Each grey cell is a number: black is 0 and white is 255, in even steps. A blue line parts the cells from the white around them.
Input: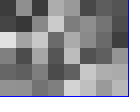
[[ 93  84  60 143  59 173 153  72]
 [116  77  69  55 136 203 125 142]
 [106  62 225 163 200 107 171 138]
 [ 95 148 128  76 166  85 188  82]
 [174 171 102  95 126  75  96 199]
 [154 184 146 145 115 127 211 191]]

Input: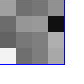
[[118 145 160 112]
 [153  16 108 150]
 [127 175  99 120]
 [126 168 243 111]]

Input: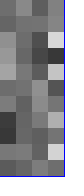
[[ 94 129 110 137]
 [115 133 101 114]
 [ 79 215 144 109]
 [ 71  56 152 103]
 [ 92 196 164 120]
 [144  84 109 114]
 [139 117 124  97]
 [122 175  60 101]
 [ 95 116  56 103]
 [ 98 211 120 123]
 [125 110  91 102]]

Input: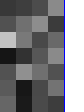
[[ 76 138  56  62]
 [141  59  81 112]
 [ 73 105 194 121]
 [ 87 138  21  50]
 [112  81  82 144]
 [ 73 115  90  23]
 [ 74  61 102  26]]

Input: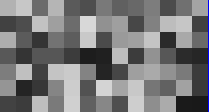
[[112 164 178 199 107 181  90  78 121  96 104 125  75]
 [198  64  65  77 194 159 108 216 145 159  71 129 189]
 [169 105 173  91  52 115  93 201  75 154 160 196  42]
 [ 43  38  88  52  86  86  60  29  32 189  60 146  87]
 [122  59 125 192  64 196 202 131  36  70 159 170 146]
 [162  57 149  36  55 133 205  82 212 165 200 118  97]
 [ 26  25  66  60 190 122 208  96 135  79 206 142 171]]

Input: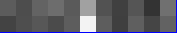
[[ 51 112  92  77  99 109  90 161  82  64  85]
 [ 69  98  67  78  87  75  93 243  93  63  95]]

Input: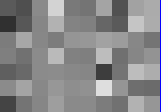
[[163 171  89  78 138 211 121 116 164  81]
 [197 172  48  87 133 177 131 128 102  90]
 [135 115 124 166 135 124 148 151 162 155]
 [134 147 126 113 139 186 129 126 189 111]
 [189 174  95 105 139 141 136 134  60 116]
 [110 107 139 164 136 151 142 145 222 148]
 [178 150  67 116 133 158 138 137 124 113]]
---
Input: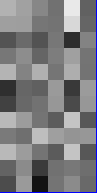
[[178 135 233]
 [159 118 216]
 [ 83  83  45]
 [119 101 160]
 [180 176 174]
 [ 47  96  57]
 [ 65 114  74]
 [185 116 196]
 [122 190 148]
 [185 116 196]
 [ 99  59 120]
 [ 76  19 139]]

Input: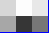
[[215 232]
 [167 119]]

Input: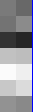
[[122]
 [115]
 [ 50]
 [193]
 [251]
 [200]
 [146]]

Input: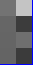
[[115]
 [102]
 [101]
 [100]]

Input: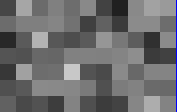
[[ 70 107 109  66 137 154]
 [108 127 114  97 139 109]
 [ 40 179  77 150  93 139]
 [ 84 104 129 128 142  65]
 [ 55 109 200  74 104 132]
 [ 80 138 135  80 130 105]
 [ 97  82 131  60 134 131]]

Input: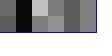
[[106 194  91]
 [ 92 125  91]]

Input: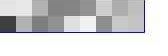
[[228 177 133 205 191]
 [ 63 126 222 142 195]]

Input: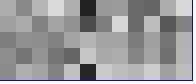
[[172 183 176 152 105 173]
 [160 131 146 126 105  88]
 [126 142 163 164 123 117]
 [141 148 101 169 133 112]
 [139 165 192 202 183 160]]
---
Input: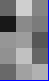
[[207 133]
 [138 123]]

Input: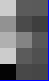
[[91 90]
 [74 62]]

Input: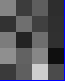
[[ 60  94]
 [111  64]]

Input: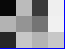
[[187  58]
 [148 116]]

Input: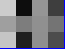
[[ 13 149]
 [125 144]]

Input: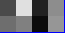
[[224  33]
 [128  11]]

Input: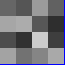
[[ 85 155]
 [172  87]]

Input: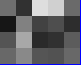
[[ 49 222]
 [129  66]]
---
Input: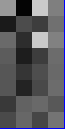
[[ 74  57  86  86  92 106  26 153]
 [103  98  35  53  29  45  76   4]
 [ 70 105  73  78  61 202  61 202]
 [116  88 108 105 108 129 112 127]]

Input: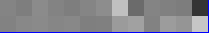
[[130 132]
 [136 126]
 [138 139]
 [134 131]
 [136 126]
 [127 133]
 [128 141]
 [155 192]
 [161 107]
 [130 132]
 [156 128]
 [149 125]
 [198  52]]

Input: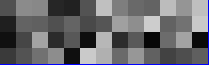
[[ 58  16  31  81]
 [ 83  70  99 139]
 [113 163  96 136]
 [141  43  80  38]
 [ 15  88 100  33]
 [202  14  73  83]
 [176 183  85 192]
 [106  44 160 126]
 [151  89 142 105]
 [ 97   7 205  99]
 [ 66 108  98 188]
 [ 78 163 114 149]
 [ 95  10 201 191]]

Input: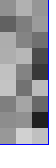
[[152 141 127 196 193 174 173  97 145]
 [209 145 165 114 131 183 132 126 177]
 [192  32 104 187  56  75 112 155 150]]

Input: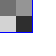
[[211 113]
 [ 46 149]]

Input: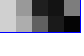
[[208 208]
 [173 153]
 [ 96  31]
 [ 26  19]
 [  4 125]]
